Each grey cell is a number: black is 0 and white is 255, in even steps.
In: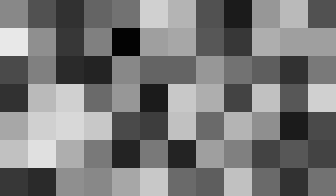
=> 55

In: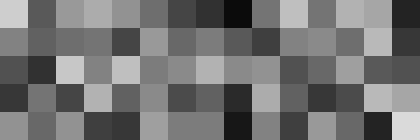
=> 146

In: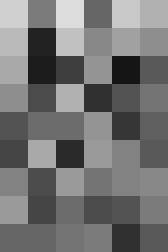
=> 102

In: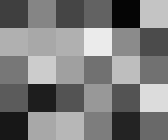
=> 23

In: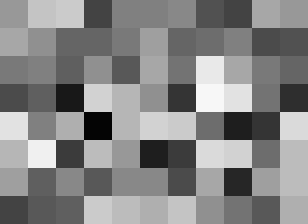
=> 67

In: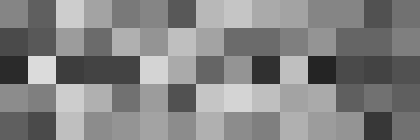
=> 95

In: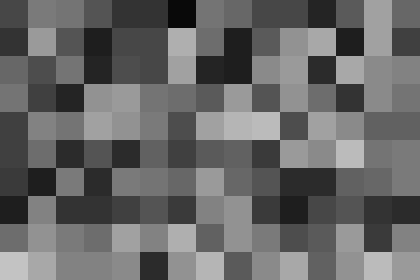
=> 195
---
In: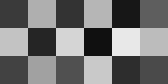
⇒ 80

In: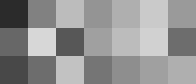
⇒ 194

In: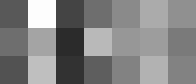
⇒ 50

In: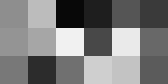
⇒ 112

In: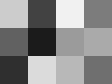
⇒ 184

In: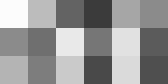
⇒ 202
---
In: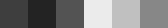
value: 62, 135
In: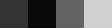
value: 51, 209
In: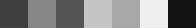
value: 63, 19
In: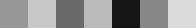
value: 151, 219
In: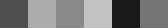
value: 79, 116
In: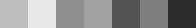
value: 190, 44
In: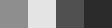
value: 142, 43
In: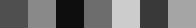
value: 79, 165
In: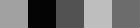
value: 161, 108
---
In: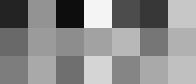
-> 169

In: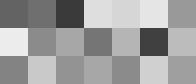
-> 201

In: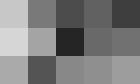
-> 84

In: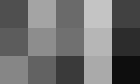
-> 98

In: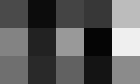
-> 41

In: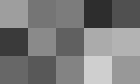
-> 88

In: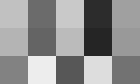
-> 237

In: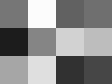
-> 223

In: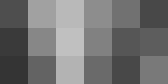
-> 99

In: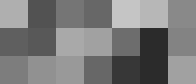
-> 145
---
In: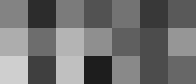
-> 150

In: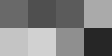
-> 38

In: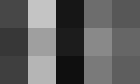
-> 102

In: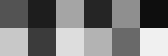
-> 240

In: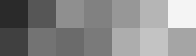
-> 165

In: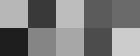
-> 204

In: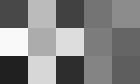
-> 101

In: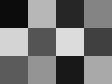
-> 64

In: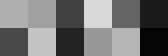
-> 4

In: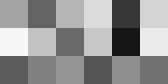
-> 234
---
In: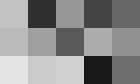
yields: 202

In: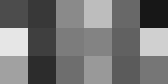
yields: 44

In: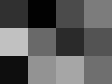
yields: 147

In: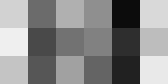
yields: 86

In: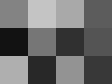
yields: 40

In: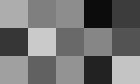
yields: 97
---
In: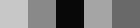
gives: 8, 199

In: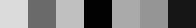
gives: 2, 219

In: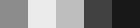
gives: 190, 235

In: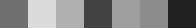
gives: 66, 219

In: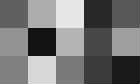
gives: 180, 231

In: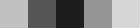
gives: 29, 214

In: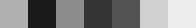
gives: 52, 236

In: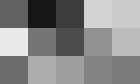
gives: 75, 232

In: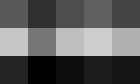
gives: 191, 205
